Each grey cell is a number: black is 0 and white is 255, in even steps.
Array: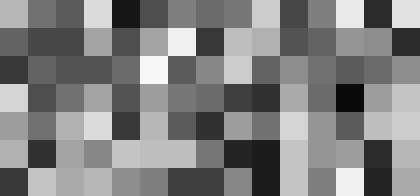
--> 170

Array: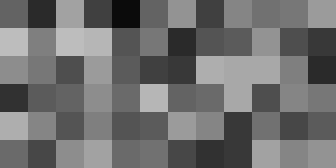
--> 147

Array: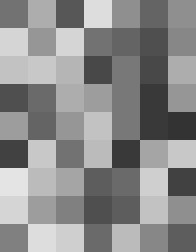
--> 93

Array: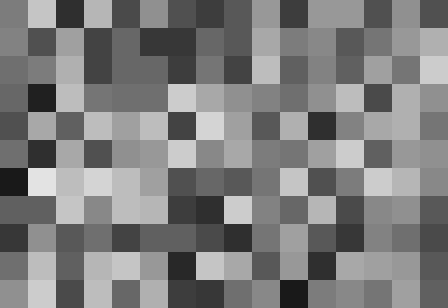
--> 96

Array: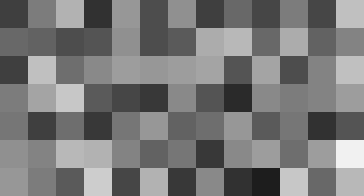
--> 184

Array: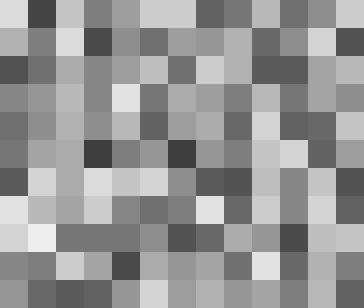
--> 98
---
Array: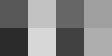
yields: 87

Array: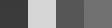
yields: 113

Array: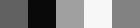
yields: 130

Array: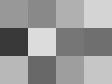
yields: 111

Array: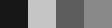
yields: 137

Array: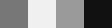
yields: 154

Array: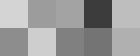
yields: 128

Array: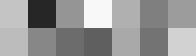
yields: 108
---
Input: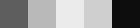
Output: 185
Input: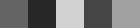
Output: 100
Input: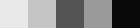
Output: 154
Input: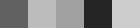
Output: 161
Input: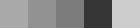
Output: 146
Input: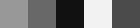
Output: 104
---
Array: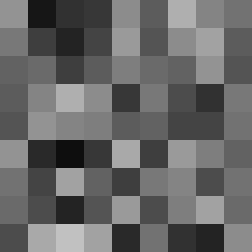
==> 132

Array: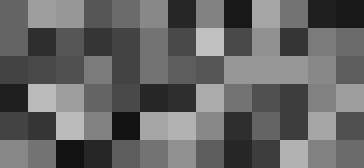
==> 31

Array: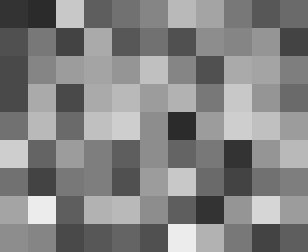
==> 87

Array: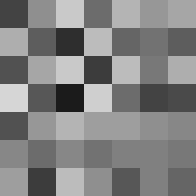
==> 151

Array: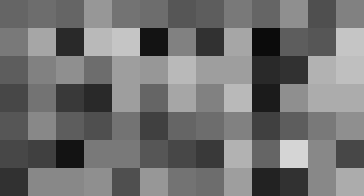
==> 79
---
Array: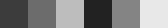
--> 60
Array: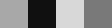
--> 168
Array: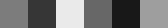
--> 124
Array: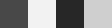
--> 72
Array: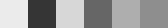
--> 235
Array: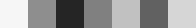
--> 246
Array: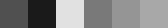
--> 80
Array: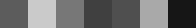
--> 92
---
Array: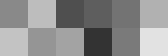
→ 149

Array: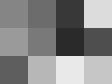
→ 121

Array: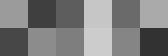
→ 140

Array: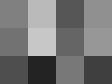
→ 199

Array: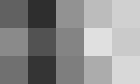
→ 82

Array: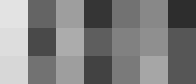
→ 73
